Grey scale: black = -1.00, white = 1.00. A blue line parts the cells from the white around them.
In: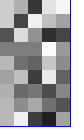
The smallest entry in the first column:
-0.35
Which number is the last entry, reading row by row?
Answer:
0.26
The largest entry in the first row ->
0.93
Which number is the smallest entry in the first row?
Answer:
-0.58
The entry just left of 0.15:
0.72
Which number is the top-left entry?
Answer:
0.61
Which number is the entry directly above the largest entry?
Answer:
-0.63
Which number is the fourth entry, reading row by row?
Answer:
0.78
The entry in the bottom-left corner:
0.44
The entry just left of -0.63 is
0.15
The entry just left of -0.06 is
-0.17
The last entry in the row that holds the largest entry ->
0.20
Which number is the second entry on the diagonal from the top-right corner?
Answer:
0.50

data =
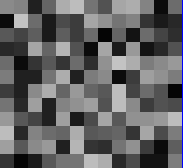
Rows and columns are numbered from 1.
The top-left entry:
0.08
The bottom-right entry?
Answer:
-0.03
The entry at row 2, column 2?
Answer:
0.53
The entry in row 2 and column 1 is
-0.91
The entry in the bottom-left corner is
-0.59
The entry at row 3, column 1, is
-0.31
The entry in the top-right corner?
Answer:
-0.15
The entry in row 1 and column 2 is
0.03
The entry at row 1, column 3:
-0.75

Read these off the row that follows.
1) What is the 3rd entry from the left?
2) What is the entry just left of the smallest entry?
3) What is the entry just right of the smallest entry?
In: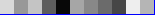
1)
0.54
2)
-0.27
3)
0.30

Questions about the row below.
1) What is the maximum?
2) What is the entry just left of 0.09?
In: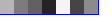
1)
0.91
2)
-0.46

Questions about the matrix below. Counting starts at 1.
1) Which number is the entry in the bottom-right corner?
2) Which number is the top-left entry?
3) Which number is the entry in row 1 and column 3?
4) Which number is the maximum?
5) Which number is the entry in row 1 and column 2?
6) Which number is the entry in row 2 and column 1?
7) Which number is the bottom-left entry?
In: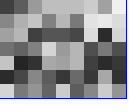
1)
0.16
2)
-0.50
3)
0.21
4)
0.88
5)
-0.27
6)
0.06
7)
0.66

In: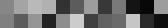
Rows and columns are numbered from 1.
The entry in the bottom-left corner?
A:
0.00
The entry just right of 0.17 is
-0.73
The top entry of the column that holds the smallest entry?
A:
-0.94
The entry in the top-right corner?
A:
0.23
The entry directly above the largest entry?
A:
-0.28
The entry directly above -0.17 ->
-0.05
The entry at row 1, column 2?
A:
0.29

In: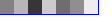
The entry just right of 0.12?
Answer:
0.86
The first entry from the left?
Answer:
0.02
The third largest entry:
0.43

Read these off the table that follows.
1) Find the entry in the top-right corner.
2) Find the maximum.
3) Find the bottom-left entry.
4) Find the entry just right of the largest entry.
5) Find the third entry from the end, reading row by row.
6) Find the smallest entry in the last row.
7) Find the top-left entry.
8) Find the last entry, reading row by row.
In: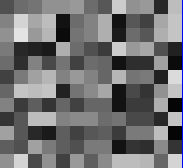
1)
0.48
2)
0.78
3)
0.14
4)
0.20
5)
0.43
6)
-0.49
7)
-0.37
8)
0.66

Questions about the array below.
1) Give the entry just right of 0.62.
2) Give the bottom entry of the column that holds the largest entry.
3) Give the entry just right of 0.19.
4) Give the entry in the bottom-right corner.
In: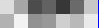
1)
0.45
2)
0.90
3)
0.62
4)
0.84

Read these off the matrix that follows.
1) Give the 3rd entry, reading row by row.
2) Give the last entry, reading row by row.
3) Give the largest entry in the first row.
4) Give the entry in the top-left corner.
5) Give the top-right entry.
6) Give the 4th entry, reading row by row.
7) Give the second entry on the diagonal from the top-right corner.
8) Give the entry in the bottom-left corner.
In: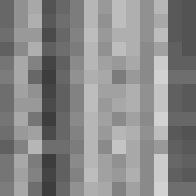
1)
0.32
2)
-0.14
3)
0.48
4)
-0.19
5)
-0.35
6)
-0.35
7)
-0.30
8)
-0.03
